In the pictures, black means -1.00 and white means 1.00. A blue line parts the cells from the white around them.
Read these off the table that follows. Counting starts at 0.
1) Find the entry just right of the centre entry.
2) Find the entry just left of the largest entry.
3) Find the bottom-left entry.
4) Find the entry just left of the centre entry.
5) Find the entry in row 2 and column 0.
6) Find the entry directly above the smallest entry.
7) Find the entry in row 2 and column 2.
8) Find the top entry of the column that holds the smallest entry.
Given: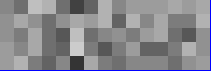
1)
0.14
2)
-0.22
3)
0.22
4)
-0.13
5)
0.14
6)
0.60
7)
0.32
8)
-0.49

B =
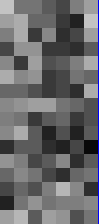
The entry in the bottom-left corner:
0.25
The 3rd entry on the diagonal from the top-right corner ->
-0.64
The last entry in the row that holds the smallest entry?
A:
-0.93
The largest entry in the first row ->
0.53
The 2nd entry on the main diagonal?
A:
0.35
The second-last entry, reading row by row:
-0.37
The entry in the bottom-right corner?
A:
-0.09
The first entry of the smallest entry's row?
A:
-0.64
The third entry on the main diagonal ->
-0.55
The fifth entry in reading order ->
-0.45
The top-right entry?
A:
0.25
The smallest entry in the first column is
-0.74
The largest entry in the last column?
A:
0.53
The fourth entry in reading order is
-0.29
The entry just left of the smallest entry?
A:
-0.45
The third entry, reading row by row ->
-0.09
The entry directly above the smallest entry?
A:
-0.29

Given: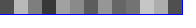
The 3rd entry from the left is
-0.01
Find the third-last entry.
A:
0.55
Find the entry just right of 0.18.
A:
-0.20
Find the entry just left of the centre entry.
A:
0.08

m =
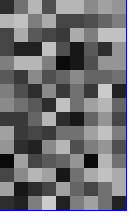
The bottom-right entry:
-0.74
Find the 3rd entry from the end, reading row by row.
0.26
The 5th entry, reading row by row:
0.43
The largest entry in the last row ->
0.59
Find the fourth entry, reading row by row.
-0.38
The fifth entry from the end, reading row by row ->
-0.74
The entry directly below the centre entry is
-0.65
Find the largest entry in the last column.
0.51
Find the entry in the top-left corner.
-0.65
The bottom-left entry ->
-0.65
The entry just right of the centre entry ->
-0.11
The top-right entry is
0.17
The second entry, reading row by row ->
-0.11
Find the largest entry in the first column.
0.43
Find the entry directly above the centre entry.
-0.55
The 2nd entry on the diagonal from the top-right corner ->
-0.21

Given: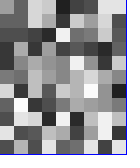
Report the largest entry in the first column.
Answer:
0.79
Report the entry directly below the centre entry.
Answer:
0.59
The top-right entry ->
0.79
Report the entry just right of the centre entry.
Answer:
0.42
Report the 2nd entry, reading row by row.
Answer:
-0.23
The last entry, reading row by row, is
0.79
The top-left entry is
0.24
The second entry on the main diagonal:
-0.23
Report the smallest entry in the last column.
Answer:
-0.75
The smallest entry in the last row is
-0.48
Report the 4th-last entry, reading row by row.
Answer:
-0.13
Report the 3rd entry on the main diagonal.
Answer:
-0.48
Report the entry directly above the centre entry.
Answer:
0.06
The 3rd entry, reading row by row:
0.69
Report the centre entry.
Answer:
0.06
